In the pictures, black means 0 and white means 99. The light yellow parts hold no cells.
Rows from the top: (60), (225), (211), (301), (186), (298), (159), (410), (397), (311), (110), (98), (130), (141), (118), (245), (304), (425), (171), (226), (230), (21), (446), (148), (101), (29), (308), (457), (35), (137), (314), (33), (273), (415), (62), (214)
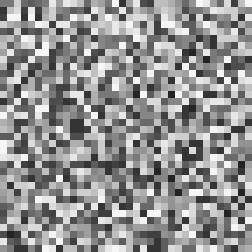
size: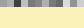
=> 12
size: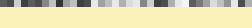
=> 36

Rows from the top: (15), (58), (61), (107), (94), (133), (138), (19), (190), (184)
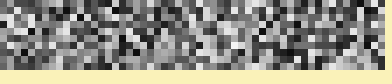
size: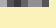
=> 7
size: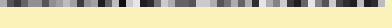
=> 55
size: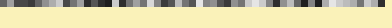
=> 55
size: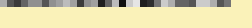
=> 33

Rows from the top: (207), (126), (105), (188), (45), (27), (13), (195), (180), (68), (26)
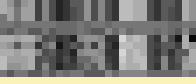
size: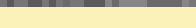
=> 28
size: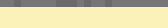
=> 24
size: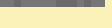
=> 15

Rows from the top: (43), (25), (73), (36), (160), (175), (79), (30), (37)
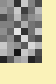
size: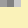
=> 3
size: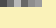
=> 6
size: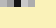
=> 5
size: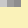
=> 3
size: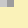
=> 2
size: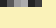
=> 6
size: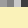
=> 4

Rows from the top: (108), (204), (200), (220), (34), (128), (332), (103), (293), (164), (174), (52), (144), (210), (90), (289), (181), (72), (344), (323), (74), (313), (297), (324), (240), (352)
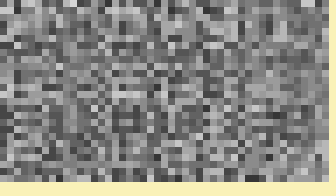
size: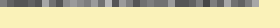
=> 37
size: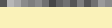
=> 16
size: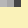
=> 3

